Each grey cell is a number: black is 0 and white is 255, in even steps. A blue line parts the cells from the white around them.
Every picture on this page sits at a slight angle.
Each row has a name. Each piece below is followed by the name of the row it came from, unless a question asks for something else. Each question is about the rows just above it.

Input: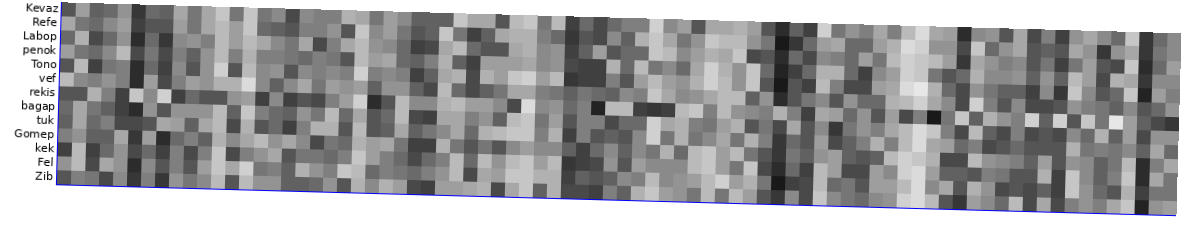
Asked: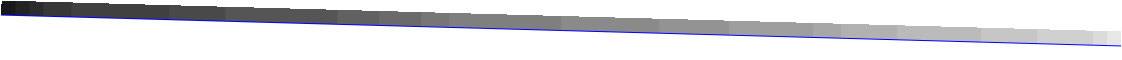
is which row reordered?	Tono
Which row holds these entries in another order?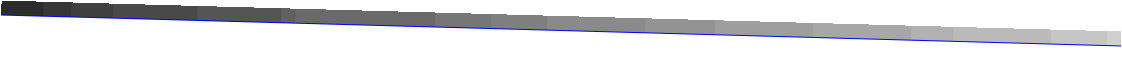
Labop

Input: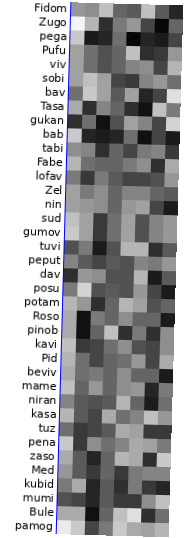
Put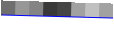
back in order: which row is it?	sobi
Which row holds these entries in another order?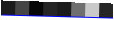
pega
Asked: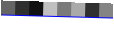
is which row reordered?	Tasa
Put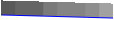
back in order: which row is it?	Zel
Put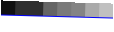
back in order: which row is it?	Tasa
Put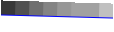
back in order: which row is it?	sud
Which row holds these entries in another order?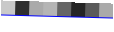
zaso

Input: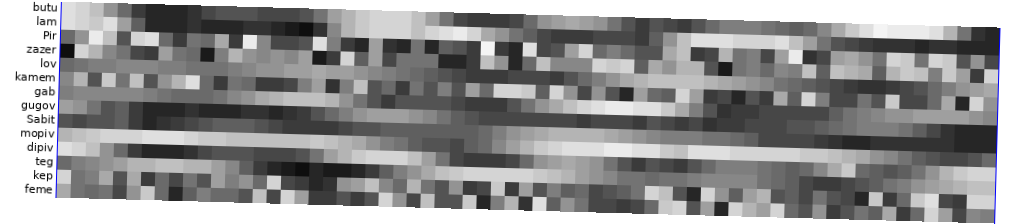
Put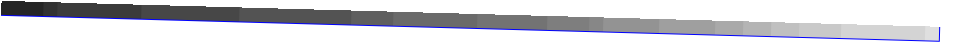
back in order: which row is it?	dipiv
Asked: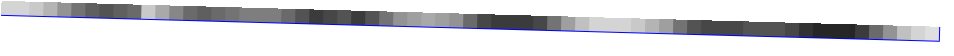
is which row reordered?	dipiv
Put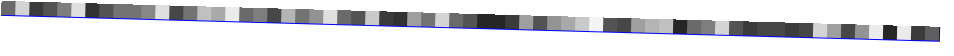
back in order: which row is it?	butu
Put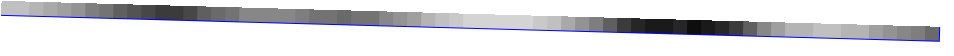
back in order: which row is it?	teg
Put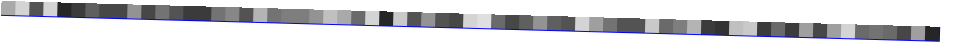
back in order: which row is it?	dipiv
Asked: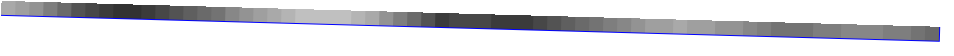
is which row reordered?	lov

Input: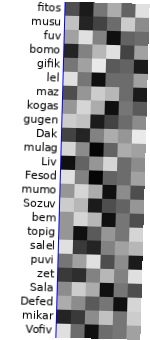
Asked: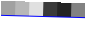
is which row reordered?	salel
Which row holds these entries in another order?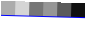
kogas
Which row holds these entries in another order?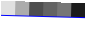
fitos
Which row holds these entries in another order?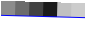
gugen

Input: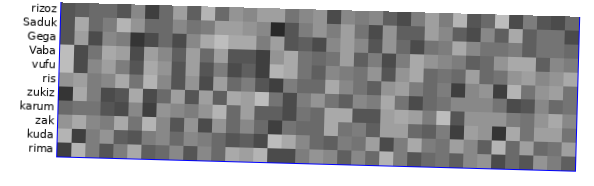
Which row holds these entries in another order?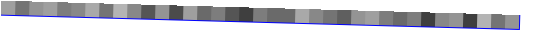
ris
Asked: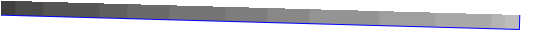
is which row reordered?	vufu
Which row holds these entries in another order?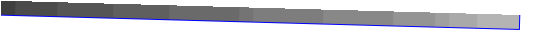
rima
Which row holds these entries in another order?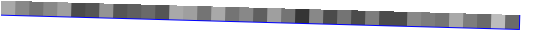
zukiz
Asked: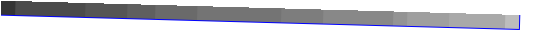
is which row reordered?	zukiz

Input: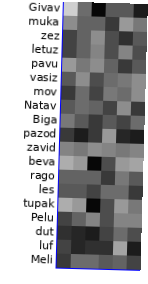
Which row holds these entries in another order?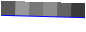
pavu
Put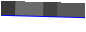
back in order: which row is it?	les
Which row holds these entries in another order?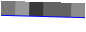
muka
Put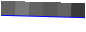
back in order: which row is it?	rago
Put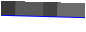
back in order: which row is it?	les

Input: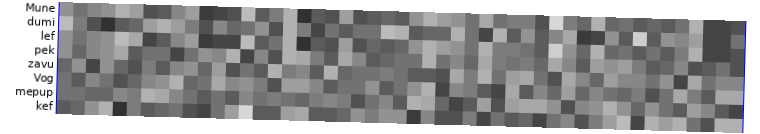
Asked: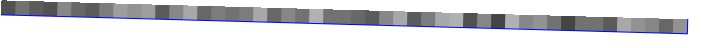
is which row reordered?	pek
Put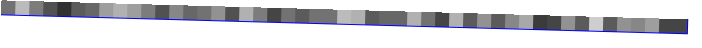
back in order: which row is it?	dumi
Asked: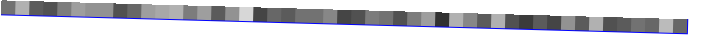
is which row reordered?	Mune
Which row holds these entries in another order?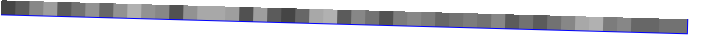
mepup
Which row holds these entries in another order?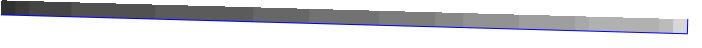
Mune
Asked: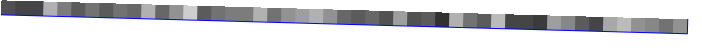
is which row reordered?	lef
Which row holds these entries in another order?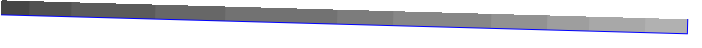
mepup

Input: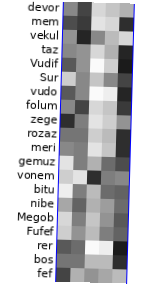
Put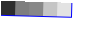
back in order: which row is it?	meri
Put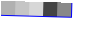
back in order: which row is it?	devor
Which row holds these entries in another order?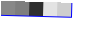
vonem
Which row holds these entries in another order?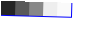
vudo
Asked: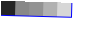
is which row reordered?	taz

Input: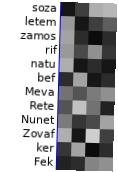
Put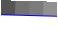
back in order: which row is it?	Meva
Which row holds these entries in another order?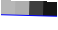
soza
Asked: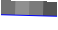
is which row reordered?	Meva
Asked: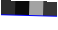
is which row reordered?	ker
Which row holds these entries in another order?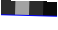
zamos

